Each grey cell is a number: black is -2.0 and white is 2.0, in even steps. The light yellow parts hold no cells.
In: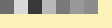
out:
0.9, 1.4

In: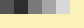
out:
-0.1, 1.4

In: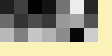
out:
-1.1, 1.7

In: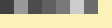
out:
-0.5, 1.2

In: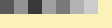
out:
0.5, 1.2

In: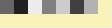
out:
0.0, 1.7
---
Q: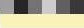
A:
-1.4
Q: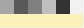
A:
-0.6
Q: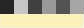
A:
1.1
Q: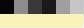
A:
0.2
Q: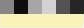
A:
-1.8
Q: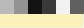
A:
0.3
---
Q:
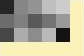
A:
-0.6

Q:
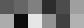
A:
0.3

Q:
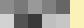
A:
-1.1

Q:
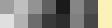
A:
-1.3

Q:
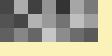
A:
-0.2

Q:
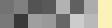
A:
-0.4
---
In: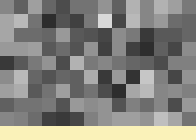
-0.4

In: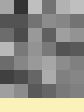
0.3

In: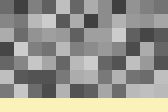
-0.6

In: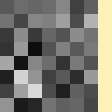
-0.2

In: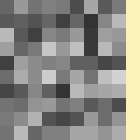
0.4

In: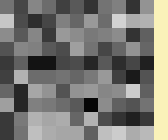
-0.5

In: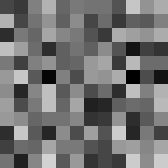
0.7

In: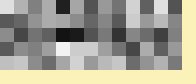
0.0

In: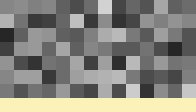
-0.7
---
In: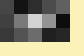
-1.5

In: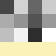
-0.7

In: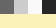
1.2

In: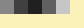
-0.5

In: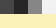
0.1

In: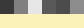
-0.6

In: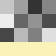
-0.8

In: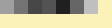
-0.7
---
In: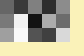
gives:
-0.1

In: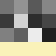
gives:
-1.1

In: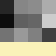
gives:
-1.8

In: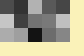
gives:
1.1

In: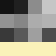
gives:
0.3

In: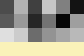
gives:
-0.6

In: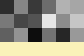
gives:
-0.1

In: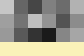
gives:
0.5
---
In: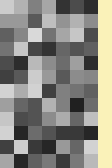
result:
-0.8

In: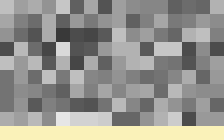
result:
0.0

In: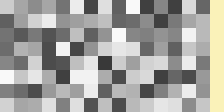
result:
0.9

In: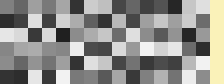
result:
0.4

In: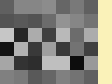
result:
0.7

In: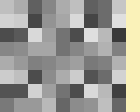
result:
-1.1

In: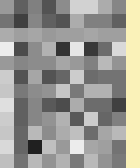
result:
0.5

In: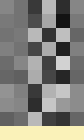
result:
-0.4

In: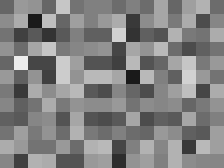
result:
0.7
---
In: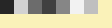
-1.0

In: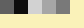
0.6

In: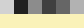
-1.0

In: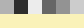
-0.4

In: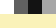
0.6

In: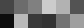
1.2
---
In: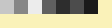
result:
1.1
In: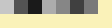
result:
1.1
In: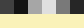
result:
-1.0
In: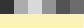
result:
-1.2
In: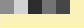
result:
0.2
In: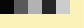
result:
-1.9
